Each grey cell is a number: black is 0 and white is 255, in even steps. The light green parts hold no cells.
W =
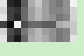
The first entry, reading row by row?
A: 227
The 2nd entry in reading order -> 38
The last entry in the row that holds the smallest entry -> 199
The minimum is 11
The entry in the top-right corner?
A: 242
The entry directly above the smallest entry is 63
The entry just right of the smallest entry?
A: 242
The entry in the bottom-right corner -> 227
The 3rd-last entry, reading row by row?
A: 119
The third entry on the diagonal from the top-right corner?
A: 119

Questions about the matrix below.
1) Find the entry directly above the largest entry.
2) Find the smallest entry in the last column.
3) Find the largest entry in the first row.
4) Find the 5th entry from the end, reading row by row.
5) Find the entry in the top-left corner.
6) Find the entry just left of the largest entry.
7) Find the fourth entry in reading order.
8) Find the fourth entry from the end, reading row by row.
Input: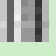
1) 227
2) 167
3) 227
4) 227
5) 198
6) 97
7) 137
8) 151

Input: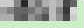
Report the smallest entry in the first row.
39
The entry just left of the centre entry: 117
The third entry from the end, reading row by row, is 146
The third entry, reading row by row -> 131
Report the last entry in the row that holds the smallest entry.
101
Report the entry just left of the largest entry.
55
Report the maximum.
217
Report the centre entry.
146
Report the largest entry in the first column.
204
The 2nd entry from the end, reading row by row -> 71

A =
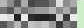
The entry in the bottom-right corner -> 101
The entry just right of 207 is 57
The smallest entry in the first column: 85
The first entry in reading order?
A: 183
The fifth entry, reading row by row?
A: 71
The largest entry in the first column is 234
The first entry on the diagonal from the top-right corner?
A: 170
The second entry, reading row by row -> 140
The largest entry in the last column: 234
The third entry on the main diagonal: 33
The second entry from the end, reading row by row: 128
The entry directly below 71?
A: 140

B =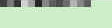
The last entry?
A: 93
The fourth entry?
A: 209
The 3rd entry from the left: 53
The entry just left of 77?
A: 93
